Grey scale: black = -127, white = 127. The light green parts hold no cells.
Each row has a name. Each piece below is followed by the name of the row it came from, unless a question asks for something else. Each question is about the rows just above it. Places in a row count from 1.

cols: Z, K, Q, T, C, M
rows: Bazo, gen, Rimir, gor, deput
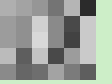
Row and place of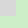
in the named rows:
Rimir, 3
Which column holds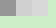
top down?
Q
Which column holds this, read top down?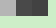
C

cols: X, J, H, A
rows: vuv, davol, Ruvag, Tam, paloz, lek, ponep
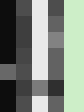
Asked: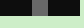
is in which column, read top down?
X
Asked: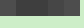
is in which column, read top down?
J
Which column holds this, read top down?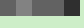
A
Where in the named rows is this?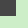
Tam, 2
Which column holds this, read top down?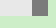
H

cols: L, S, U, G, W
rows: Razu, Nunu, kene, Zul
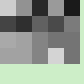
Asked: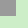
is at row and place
Razu, 4
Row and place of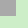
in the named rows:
kene, 1
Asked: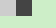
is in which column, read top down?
L
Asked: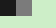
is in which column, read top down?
W
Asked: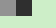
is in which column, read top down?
S

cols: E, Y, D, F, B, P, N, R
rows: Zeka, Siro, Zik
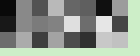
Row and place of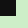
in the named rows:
Zeka, 7
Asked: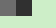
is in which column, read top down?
P

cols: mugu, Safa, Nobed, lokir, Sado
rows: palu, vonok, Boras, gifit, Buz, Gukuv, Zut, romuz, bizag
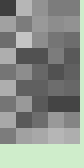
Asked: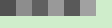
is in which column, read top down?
Safa
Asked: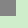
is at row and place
romuz, 5
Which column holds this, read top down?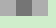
mugu
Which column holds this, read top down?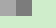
mugu
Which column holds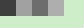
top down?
mugu

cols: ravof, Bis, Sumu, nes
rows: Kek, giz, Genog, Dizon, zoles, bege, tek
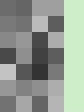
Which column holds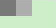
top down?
nes
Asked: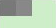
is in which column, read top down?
ravof

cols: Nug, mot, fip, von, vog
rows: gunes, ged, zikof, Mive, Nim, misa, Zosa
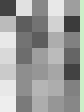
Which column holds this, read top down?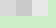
Nug
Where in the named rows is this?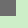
Mive, 2
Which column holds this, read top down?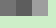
fip

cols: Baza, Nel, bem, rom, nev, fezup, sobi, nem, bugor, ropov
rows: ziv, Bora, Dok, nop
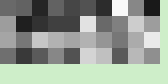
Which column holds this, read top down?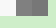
nem
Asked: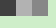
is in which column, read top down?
rom
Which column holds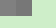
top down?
nem

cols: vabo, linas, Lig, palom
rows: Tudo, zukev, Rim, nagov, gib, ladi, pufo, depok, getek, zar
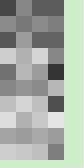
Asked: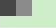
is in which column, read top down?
vabo
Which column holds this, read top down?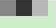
palom
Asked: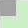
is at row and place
getek, 1
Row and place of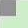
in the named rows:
ladi, 2

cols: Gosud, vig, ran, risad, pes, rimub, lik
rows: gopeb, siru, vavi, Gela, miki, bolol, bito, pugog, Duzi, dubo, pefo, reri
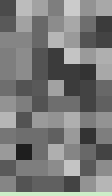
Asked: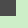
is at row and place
gopeb, 1
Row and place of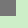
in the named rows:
Duzi, 1
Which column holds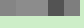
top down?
vig
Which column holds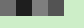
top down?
vig
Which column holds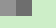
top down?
rimub

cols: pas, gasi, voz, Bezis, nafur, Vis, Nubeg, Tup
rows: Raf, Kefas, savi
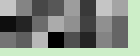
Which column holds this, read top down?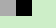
Bezis
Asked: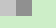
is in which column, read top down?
Nubeg
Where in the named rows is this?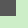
Raf, 4

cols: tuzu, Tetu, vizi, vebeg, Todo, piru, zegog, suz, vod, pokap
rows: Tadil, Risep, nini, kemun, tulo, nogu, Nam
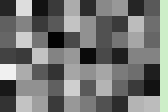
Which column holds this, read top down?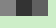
vebeg
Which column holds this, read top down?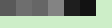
pokap
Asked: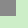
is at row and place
Tadil, 7
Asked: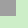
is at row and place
Nam, 3
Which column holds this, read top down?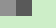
piru
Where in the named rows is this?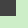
kemun, 1
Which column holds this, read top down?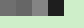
pokap

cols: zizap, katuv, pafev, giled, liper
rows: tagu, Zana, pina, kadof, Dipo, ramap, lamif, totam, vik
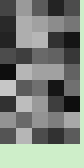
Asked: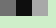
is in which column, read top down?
liper
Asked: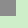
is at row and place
Zana, 4
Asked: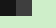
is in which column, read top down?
giled
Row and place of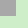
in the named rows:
totam, 5
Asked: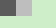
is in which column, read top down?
katuv
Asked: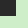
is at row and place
Zana, 1
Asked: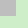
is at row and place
lamif, 2

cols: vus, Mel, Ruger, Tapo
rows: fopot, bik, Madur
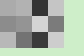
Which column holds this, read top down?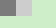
Tapo
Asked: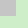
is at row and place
fopot, 4
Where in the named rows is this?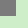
bik, 4
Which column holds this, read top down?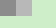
vus
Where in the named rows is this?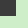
Madur, 3

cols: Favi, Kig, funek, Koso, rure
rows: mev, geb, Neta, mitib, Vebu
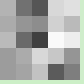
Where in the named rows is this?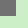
mev, 2
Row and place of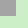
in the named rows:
Vebu, 2
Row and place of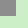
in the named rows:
geb, 3

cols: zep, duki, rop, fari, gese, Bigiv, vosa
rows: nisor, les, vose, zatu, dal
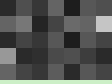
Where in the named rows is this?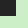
les, 3
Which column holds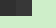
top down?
rop
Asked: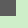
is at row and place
dal, 4
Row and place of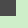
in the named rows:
zatu, 4

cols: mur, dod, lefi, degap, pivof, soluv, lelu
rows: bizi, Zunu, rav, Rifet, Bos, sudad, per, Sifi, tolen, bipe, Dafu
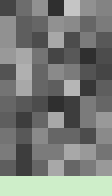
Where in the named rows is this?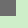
bizi, 2
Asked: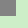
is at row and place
bizi, 7
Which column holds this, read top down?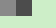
pivof

